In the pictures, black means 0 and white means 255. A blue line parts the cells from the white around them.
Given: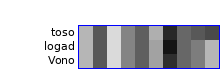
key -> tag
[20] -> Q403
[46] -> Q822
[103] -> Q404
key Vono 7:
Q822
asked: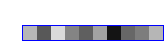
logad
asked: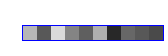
toso

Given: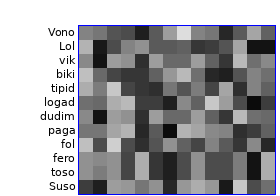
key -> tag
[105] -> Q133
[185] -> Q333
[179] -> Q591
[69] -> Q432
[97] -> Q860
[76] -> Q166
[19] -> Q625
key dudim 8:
Q133
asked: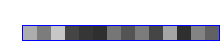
tipid
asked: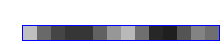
biki
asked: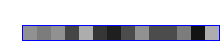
toso
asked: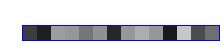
Suso

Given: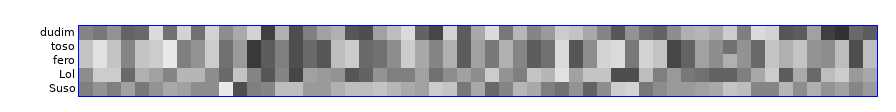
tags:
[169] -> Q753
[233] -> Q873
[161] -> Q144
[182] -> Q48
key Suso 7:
Q753
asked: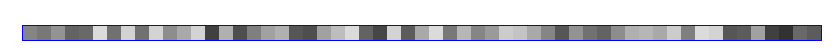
dudim
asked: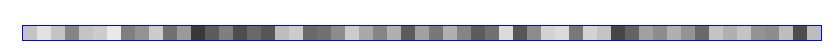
fero

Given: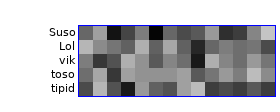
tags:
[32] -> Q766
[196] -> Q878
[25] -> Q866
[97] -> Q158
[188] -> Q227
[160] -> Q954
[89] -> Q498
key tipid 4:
Q866
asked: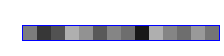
vik
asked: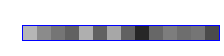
Lol
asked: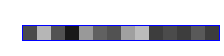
tipid
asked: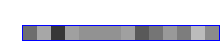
toso
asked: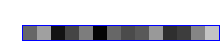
Suso

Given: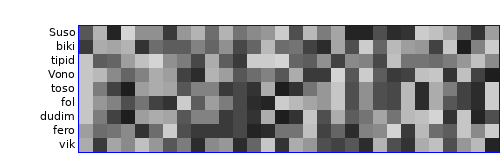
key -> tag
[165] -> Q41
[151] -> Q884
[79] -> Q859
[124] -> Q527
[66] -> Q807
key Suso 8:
Q884
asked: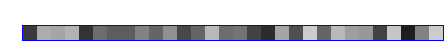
biki
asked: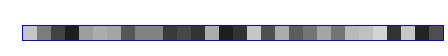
dudim
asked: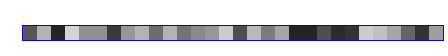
Suso

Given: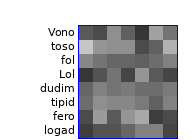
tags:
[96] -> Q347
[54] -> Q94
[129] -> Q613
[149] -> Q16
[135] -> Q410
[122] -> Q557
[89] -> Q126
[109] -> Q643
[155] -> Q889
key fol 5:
Q347
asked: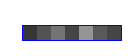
Lol
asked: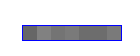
dudim
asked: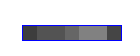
logad

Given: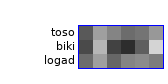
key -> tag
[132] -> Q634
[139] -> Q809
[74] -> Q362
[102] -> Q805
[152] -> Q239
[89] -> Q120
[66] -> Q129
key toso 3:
Q634
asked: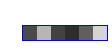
biki
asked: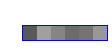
toso
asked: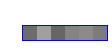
logad

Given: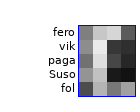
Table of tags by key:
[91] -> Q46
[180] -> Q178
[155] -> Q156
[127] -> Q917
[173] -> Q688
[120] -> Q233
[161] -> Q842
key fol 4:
Q842
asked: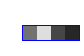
paga

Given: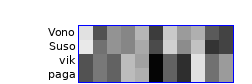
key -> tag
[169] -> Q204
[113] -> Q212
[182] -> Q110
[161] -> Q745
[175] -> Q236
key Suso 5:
Q204
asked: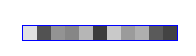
Vono
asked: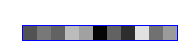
vik

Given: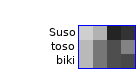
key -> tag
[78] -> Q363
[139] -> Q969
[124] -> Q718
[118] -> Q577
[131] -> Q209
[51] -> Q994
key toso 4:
Q209
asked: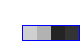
Suso
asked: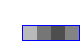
toso
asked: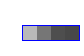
biki

